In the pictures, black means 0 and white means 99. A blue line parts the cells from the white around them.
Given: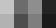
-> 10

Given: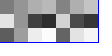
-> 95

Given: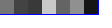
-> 8

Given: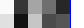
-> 33

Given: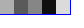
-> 85

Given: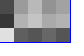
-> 33

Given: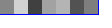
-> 49

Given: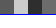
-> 42

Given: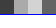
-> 39

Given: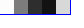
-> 84
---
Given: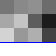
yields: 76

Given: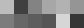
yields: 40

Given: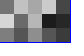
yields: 41

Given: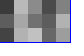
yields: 65

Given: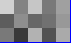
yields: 55

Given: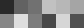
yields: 86

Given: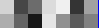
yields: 39

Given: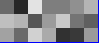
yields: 70

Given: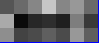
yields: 4

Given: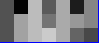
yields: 63
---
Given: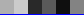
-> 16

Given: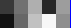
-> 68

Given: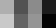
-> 54

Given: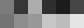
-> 67

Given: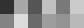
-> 33

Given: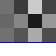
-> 79

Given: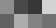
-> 21
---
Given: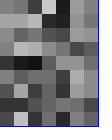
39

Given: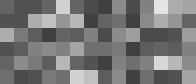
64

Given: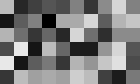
47

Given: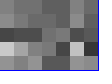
54

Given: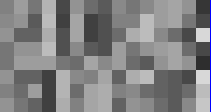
77

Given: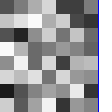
51

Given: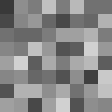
52

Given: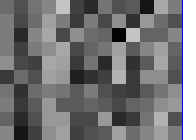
48

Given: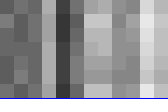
74
